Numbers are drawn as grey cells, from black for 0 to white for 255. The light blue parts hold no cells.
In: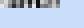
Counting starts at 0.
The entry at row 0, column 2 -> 158
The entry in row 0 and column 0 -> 185
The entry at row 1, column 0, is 230
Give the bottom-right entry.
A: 146
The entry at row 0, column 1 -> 216

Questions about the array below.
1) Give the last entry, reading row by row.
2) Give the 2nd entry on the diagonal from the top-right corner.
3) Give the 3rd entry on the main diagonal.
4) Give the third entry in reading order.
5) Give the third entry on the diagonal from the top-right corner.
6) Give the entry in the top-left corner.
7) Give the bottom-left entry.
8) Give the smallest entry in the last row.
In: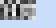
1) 228
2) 198
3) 114
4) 170
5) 128
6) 212
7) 86
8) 73

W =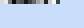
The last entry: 65
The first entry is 218
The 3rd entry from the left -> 119
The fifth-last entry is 189

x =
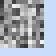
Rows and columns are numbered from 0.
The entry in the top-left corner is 51
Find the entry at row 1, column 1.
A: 185
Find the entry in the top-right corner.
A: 172
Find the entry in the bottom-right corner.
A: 95
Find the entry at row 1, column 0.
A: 66
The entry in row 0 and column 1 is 172
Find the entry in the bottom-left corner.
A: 212
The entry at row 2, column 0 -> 95
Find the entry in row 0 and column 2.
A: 172
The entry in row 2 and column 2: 159

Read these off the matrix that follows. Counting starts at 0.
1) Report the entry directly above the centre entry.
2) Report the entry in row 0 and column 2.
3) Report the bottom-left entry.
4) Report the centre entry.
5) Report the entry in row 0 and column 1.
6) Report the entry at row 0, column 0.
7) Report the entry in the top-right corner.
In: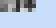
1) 53
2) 156
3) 93
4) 41
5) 143
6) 131
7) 119

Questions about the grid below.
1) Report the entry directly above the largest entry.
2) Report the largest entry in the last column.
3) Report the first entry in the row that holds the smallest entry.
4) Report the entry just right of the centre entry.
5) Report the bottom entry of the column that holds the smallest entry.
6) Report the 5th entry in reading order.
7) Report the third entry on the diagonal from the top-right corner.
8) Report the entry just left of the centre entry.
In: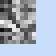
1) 121
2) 232
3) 11
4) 176
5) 70
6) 216
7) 96
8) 70

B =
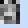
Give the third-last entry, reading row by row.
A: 121
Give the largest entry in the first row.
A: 211
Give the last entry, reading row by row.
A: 52
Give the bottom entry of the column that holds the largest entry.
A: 225
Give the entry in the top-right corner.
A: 183
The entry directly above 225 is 152
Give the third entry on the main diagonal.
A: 183
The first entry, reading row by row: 8

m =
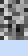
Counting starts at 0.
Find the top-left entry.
56
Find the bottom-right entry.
127
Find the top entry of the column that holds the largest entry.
213
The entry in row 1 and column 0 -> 197
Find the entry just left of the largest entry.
56
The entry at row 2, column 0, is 41
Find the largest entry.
227
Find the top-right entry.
114
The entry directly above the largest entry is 114
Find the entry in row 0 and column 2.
142
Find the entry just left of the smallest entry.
127
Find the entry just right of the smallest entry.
72

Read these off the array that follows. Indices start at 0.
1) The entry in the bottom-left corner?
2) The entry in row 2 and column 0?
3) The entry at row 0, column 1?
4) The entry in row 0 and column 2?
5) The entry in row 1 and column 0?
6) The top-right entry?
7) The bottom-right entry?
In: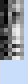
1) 58
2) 30
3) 3
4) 125
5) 30
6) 150
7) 179

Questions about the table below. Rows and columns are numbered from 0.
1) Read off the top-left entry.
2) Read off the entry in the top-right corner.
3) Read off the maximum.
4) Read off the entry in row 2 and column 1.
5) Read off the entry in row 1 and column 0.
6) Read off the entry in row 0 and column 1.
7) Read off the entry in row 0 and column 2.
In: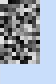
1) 225
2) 194
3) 237
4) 35
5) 66
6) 225
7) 7
